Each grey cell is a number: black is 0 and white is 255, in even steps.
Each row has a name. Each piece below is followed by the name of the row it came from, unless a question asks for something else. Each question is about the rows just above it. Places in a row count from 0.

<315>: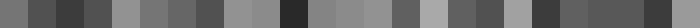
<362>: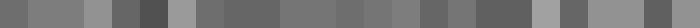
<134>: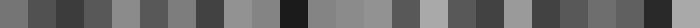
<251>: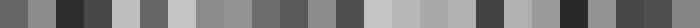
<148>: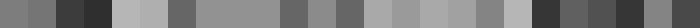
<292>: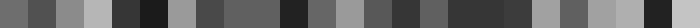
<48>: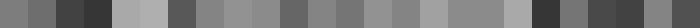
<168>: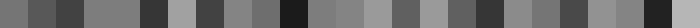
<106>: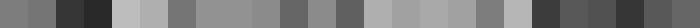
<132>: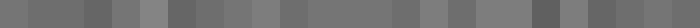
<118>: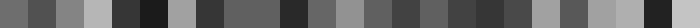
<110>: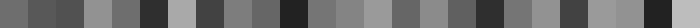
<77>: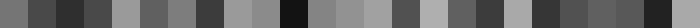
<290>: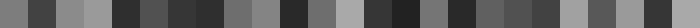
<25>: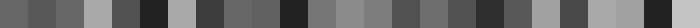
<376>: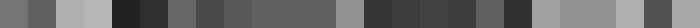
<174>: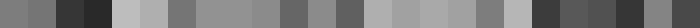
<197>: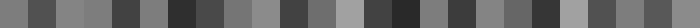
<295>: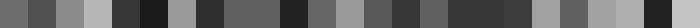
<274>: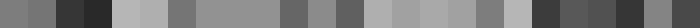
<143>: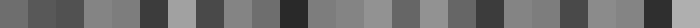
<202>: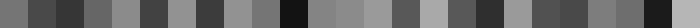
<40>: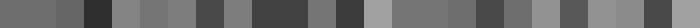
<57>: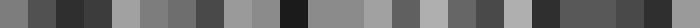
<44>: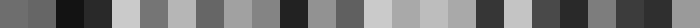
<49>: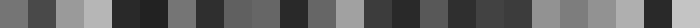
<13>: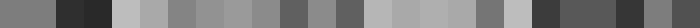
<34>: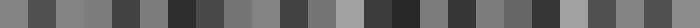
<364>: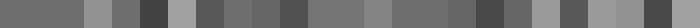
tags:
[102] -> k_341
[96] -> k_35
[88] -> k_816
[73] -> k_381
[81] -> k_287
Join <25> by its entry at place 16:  k_287
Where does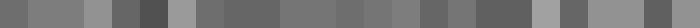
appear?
<362>
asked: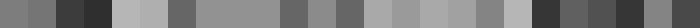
<148>
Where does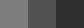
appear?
<57>
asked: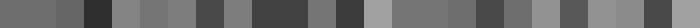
<40>
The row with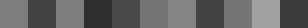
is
<34>
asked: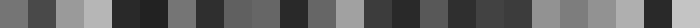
<49>

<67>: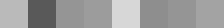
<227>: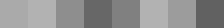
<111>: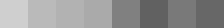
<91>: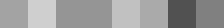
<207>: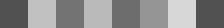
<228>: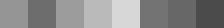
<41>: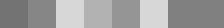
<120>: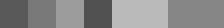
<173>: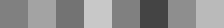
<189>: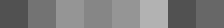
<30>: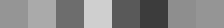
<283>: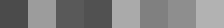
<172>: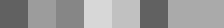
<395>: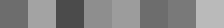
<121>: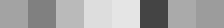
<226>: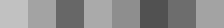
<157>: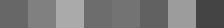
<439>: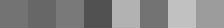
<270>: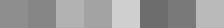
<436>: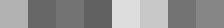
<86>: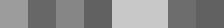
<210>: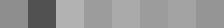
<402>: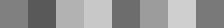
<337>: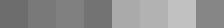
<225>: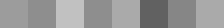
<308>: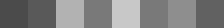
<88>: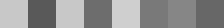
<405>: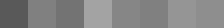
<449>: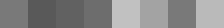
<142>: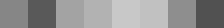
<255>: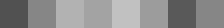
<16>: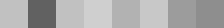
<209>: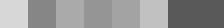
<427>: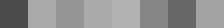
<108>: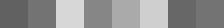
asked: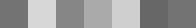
<108>
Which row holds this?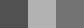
<439>
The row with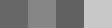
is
<86>
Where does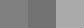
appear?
<337>

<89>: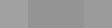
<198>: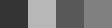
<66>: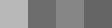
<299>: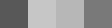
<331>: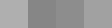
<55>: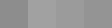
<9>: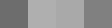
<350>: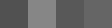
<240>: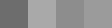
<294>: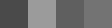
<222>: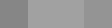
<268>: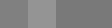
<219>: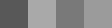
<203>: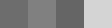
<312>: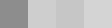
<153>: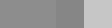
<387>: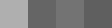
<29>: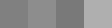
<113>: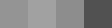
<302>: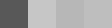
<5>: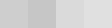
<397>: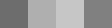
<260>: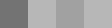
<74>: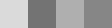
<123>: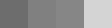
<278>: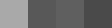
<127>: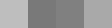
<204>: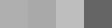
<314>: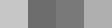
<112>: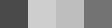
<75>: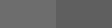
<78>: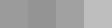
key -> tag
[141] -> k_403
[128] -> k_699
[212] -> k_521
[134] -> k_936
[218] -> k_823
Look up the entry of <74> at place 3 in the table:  k_936
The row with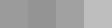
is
<78>
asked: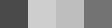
<112>
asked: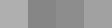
<331>
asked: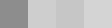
<312>

